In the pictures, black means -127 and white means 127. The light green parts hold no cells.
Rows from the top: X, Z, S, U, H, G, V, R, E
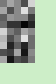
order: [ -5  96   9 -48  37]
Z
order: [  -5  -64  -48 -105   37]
E
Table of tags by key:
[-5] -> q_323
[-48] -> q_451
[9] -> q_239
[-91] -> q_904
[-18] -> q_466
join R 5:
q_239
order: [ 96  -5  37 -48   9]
Z
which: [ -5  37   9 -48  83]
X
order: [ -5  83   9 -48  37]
X

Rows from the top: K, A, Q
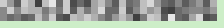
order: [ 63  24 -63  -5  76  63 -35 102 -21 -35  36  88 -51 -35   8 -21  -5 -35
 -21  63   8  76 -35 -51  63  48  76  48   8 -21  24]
Q
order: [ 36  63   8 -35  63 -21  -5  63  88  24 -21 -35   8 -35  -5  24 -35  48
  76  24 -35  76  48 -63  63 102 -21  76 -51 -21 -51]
K
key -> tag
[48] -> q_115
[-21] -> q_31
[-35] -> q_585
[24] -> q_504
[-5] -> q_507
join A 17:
q_31
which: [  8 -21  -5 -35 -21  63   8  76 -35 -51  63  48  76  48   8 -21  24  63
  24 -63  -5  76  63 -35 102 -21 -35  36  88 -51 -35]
Q

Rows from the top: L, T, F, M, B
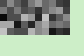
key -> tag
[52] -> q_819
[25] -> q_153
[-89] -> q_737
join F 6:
q_737
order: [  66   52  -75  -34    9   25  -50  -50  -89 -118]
F
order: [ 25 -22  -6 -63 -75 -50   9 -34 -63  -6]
L
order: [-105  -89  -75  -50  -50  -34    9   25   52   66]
B

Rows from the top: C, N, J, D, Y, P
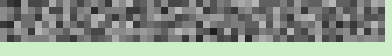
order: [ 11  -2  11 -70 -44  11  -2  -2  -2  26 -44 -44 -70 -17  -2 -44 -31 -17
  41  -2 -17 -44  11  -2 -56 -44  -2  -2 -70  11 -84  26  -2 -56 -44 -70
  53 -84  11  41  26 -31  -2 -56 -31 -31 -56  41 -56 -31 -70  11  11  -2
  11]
P
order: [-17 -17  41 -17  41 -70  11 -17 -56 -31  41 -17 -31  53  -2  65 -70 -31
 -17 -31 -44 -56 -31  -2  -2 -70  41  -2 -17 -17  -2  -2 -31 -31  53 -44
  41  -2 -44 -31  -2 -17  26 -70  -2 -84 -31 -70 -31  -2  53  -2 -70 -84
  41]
D
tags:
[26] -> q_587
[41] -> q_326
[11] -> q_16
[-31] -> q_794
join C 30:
q_16

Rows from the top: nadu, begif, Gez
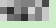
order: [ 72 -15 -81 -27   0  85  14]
begif
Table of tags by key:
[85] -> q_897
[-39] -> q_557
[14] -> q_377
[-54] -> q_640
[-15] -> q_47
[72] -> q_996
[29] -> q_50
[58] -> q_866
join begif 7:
q_996
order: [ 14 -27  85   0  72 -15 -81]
begif
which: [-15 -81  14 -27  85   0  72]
begif
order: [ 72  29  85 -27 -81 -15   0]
Gez
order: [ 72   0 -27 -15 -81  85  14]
begif

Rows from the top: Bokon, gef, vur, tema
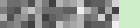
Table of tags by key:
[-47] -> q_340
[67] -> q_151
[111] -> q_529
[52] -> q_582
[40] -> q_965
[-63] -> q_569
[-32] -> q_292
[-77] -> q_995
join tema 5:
q_569
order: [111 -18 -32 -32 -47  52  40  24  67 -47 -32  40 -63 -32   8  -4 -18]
tema
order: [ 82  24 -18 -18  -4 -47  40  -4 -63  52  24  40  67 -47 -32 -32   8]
Bokon
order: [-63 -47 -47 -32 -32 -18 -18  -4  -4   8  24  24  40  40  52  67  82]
Bokon

